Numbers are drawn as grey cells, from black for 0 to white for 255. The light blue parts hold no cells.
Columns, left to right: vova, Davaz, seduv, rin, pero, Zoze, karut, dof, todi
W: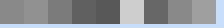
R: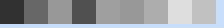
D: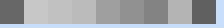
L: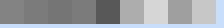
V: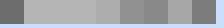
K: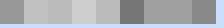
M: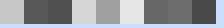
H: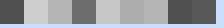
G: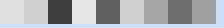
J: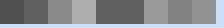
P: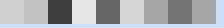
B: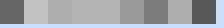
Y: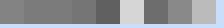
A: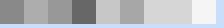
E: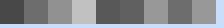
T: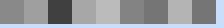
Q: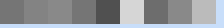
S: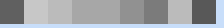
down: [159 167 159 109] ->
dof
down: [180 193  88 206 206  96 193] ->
Davaz

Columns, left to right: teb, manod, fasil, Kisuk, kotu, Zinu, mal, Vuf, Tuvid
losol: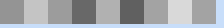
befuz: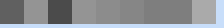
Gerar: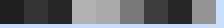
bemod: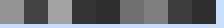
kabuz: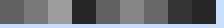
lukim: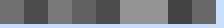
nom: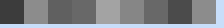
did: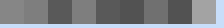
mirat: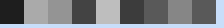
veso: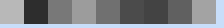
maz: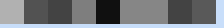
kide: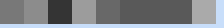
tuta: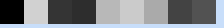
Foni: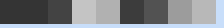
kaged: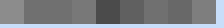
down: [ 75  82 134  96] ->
Vuf
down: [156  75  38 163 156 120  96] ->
fasil
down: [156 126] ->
Kisuk

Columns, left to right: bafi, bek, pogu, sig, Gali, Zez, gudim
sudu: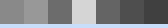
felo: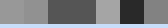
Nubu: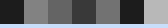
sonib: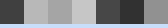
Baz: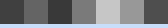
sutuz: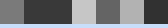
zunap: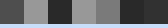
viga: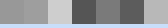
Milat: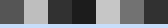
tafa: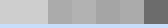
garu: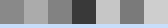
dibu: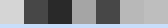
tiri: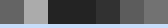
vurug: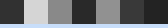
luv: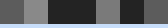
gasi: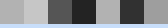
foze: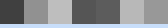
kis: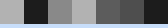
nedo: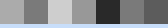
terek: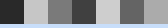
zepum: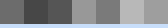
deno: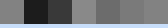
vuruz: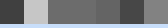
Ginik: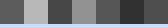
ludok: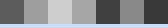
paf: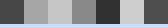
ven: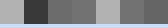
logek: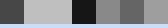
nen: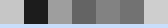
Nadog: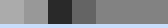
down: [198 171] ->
bafi
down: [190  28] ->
bek
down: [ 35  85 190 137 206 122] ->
pogu
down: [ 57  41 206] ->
pogu
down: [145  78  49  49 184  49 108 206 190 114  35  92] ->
gudim

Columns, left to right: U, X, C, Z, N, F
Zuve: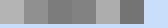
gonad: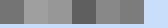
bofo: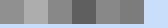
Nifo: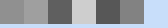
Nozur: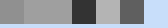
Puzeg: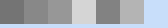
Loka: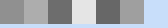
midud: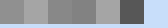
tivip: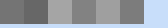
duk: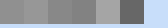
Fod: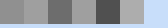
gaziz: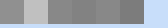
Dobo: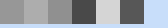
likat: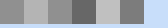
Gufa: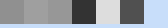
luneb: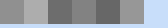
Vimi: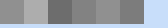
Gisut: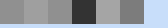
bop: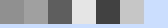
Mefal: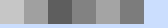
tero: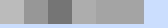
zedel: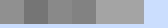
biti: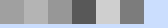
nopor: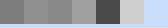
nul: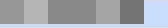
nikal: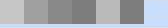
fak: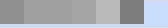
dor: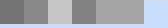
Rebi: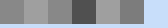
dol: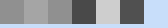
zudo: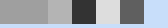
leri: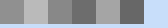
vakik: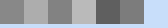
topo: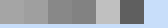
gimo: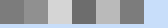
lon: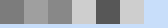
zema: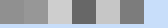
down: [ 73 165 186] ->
N
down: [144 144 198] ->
U

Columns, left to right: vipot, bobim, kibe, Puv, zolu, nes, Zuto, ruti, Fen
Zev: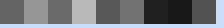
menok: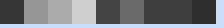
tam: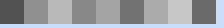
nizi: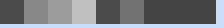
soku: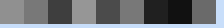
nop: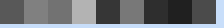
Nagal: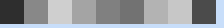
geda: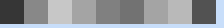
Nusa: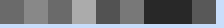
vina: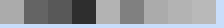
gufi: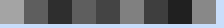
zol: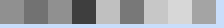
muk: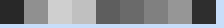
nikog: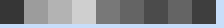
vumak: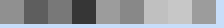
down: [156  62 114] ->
kibe
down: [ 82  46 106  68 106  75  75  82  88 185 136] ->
Fen
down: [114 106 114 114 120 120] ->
nes
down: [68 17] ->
ruti
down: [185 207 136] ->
Puv

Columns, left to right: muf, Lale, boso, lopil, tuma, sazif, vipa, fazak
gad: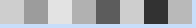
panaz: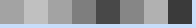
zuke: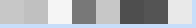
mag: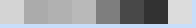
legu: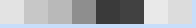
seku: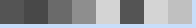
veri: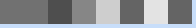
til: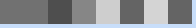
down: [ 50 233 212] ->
vipa
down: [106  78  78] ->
boso

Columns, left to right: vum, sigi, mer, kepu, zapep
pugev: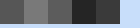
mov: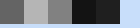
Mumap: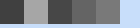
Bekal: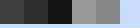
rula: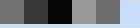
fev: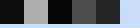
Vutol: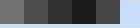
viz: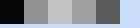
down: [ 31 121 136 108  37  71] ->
zapep
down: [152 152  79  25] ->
kepu
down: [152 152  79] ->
kepu
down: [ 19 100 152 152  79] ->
kepu
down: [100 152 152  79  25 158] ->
kepu

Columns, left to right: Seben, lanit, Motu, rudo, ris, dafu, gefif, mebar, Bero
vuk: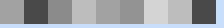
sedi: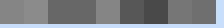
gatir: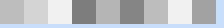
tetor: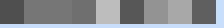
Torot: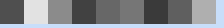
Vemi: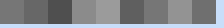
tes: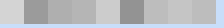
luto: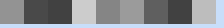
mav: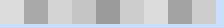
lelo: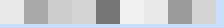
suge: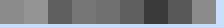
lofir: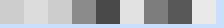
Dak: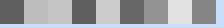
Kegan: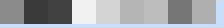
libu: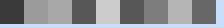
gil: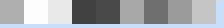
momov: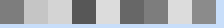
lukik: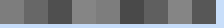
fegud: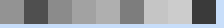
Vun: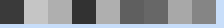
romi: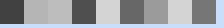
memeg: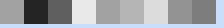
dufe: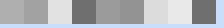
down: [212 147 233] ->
mebar
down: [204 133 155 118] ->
ris
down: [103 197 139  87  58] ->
Bero

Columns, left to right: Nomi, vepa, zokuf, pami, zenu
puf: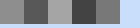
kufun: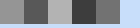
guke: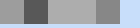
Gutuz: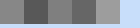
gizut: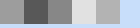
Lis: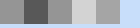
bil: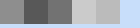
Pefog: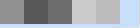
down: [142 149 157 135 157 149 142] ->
Nomi
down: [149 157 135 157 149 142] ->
Nomi
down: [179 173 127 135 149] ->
zokuf

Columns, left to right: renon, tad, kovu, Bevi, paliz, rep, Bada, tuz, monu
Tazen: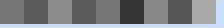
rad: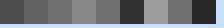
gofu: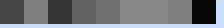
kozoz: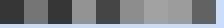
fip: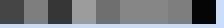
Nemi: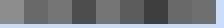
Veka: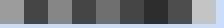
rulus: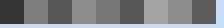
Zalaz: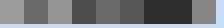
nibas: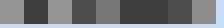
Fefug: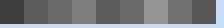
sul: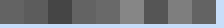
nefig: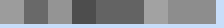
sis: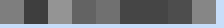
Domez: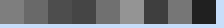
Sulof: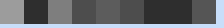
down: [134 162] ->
Bada
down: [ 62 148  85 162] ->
Bada
